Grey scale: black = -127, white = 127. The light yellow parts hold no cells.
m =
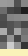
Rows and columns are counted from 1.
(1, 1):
27
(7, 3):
20
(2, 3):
-66
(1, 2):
24
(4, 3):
-32
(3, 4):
12
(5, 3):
35
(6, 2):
19
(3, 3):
8
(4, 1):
-53

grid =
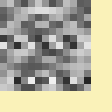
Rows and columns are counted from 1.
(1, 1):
37
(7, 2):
-5
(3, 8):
42
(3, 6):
-36
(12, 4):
7
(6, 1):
-68
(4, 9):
-36
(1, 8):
-44
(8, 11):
57
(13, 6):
3
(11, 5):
-26
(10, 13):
55
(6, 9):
22
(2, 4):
59
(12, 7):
-39
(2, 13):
-44
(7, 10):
-11
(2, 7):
94
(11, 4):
-31
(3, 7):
-12
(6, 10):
-68
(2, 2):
2
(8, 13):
63
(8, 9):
-31
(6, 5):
-33
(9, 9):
-4
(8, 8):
-54
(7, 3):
-78
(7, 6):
-10
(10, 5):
-39
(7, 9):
98
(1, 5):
15
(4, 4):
-33
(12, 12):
36
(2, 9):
68
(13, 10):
-31
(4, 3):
42
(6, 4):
73

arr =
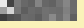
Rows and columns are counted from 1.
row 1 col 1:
105
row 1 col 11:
-20
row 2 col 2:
84
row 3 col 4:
-21
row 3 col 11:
-31
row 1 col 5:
-30
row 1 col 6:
4
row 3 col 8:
9
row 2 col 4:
-33
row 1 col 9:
-12

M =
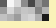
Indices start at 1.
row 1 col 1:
-34
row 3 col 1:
65
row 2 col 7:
50
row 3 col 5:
84
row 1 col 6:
24
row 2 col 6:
3

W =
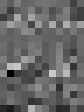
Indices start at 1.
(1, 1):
-16
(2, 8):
-49
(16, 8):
-51
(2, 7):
-16
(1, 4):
-28
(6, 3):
-23
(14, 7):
-10
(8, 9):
1
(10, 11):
-75
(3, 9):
-9
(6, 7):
-28
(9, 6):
-48
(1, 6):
-14
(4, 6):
25
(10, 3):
72
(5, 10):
-28
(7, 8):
-27
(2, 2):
-66
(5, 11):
-8
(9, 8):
-23
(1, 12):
-27
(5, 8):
-28
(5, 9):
-7
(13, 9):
-80
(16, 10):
-82
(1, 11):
-60
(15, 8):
-31
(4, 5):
-57
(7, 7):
-37
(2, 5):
0
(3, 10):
-5
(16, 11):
-30
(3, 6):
-4
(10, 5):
-53
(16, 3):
-68
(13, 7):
-23
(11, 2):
-125
